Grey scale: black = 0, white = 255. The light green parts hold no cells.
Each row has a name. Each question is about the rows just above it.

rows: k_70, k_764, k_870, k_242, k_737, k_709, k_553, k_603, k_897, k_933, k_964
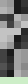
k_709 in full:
| 195 | 180 |  27 |  53 |
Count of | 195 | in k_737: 3
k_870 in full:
|  66 |  53 | 180 | 152 |

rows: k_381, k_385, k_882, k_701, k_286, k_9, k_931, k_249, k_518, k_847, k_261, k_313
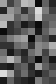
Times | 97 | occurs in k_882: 4
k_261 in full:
| 218 | 162 |  66 | 109 |  50 |  25 |  66 |  97 |
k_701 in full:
| 187 |  50 |  81 |  25 |  50 |  11 |  81 | 109 |

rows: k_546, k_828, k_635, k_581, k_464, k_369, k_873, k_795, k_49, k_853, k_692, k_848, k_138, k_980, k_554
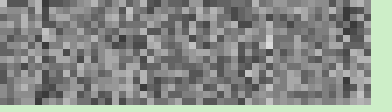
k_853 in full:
|  99 | 127 | 114 |  74 | 127 | 114 | 140 | 114 | 114 | 127 | 114 | 180 | 140 | 152 | 127 | 168 | 152 |  99 | 168 | 168 |  86 |  99 |  99 | 152 |  99 | 114 |  99 |  99 | 114 | 140 |  99 |  86 | 127 | 152 |  99 |  86 | 168 | 140 |  86 | 127 | 152 | 114 | 114 | 140 | 152 | 152 | 127 |  99 | 180 |  99 | 152 | 114 | 140 |
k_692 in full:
|  86 | 152 | 114 | 168 | 114 | 168 |  74 | 127 |  99 | 180 |  99 | 168 | 127 | 140 |  99 | 114 | 168 | 168 | 180 | 127 | 180 | 114 | 140 | 140 | 152 | 168 | 152 |  86 |  86 | 127 | 168 |  86 | 127 | 127 |  74 | 193 | 168 |  99 | 180 | 114 | 127 | 168 | 152 |  99 | 114 | 152 |  99 | 180 | 152 | 180 | 152 | 180 | 114 |
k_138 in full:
| 140 | 114 | 152 | 180 | 140 | 114 |  86 |  74 | 127 | 127 | 152 | 152 |  86 | 168 | 140 | 152 | 152 | 168 | 180 | 140 |  58 |  99 |  86 | 140 | 168 | 114 | 114 | 140 | 168 |  86 |  99 | 168 | 152 |  86 | 114 |  99 |  74 | 140 | 193 | 127 | 127 | 168 | 152 | 168 | 140 | 152 | 127 | 114 | 140 |  74 |  86 | 168 |  99 |
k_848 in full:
|  86 | 114 | 140 | 152 | 152 | 168 |  74 |  99 |  99 | 114 | 152 |  86 |  99 | 127 | 140 | 140 | 152 | 127 | 168 |  86 | 180 | 114 |  74 |  99 | 114 |  86 | 114 |  86 | 114 | 140 | 127 | 114 |  99 | 127 | 127 |  74 | 152 |  86 |  99 | 152 | 127 | 168 | 168 |  99 | 127 | 140 | 127 | 127 | 152 |  58 | 168 | 168 | 180 |
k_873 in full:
|  99 | 140 | 140 | 168 |  99 | 152 |  58 | 127 | 127 | 180 | 140 | 168 | 152 | 114 | 140 | 127 |  74 |  86 | 114 |  74 |  74 | 168 | 180 | 114 |  99 | 114 | 152 | 193 | 114 |  74 | 114 | 127 | 152 | 168 |  86 | 114 |  86 | 168 | 219 | 114 | 127 | 127 | 168 | 152 | 127 |  86 | 127 | 168 | 168 |  99 |  99 |  99 | 127 |
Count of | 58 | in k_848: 1

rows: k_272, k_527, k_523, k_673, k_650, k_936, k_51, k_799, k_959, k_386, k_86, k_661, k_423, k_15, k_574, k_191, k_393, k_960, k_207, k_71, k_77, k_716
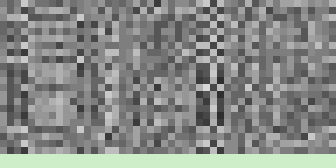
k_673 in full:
| 102 |  86 | 114 | 102 | 176 | 150 | 162 | 150 | 176 | 150 | 162 |  59 | 114 |  71 | 150 | 102 | 176 | 126 | 102 | 138 | 114 | 126 |  86 |  86 | 126 |  86 | 114 | 138 |  86 |  86 | 189 |  71 | 138 | 189 |  86 | 150 | 176 | 102 | 126 | 176 | 126 | 138 | 102 | 102 | 176 | 138 | 126 | 102 |
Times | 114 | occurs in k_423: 5
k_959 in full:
| 150 | 189 | 162 | 201 | 138 | 126 |  86 | 114 |  71 | 102 |  86 | 201 | 102 | 150 | 138 | 162 | 114 | 126 | 138 | 162 | 126 | 126 | 126 | 114 |  86 | 162 | 114 |  86 | 176 | 189 | 114 | 189 | 150 | 114 | 138 |  86 | 114 | 102 | 126 |  86 | 114 | 150 | 114 | 162 | 126 | 126 | 162 | 176 |
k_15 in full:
| 150 |  86 | 102 |  59 | 138 | 138 | 150 | 126 | 176 | 150 | 150 | 102 | 138 |  86 | 114 | 201 | 176 | 114 | 150 |  86 | 138 | 114 | 150 | 138 | 138 | 162 | 150 | 162 |  59 |  86 | 162 |  46 | 138 | 102 | 102 | 126 | 150 | 102 | 102 | 176 | 114 | 102 | 114 | 126 | 114 | 114 |  86 | 114 |
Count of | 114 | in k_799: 4
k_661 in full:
| 150 |  86 | 126 |  71 | 114 | 162 | 150 | 138 | 176 | 150 | 138 | 126 | 138 | 102 | 102 | 189 | 176 | 114 | 138 |  71 | 150 | 102 | 176 | 150 | 126 | 162 | 126 | 150 |  59 |  71 | 176 |  46 | 150 | 102 | 114 | 102 | 162 | 102 | 102 | 176 | 114 |  86 | 114 | 150 |  86 | 114 |  86 | 102 |

